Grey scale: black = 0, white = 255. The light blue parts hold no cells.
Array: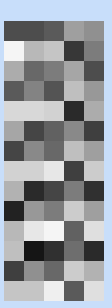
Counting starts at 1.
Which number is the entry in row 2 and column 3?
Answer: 197
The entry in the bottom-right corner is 223
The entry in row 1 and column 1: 77
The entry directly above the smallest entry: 231
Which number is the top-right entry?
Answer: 144
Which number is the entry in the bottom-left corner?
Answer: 197
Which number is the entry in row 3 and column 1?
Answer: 172
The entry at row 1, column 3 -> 90
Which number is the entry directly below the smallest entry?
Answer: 144
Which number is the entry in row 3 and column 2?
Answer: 104
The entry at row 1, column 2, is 77
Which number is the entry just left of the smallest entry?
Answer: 191
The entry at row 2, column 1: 245
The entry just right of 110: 42

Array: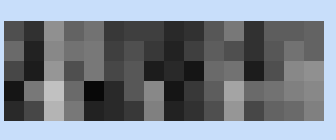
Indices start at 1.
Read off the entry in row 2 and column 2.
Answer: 34
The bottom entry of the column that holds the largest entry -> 180
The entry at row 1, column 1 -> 79
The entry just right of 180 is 120
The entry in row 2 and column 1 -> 106
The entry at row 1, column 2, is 49
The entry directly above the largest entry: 150
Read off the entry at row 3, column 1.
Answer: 71
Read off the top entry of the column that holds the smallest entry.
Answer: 114
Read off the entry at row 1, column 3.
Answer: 144
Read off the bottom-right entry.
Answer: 128
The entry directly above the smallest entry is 120
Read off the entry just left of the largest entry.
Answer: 120
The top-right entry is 99
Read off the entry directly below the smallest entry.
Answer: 34
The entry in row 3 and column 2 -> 28
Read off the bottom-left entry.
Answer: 41

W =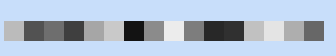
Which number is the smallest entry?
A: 19
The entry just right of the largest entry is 125
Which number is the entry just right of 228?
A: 174
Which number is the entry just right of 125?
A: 40
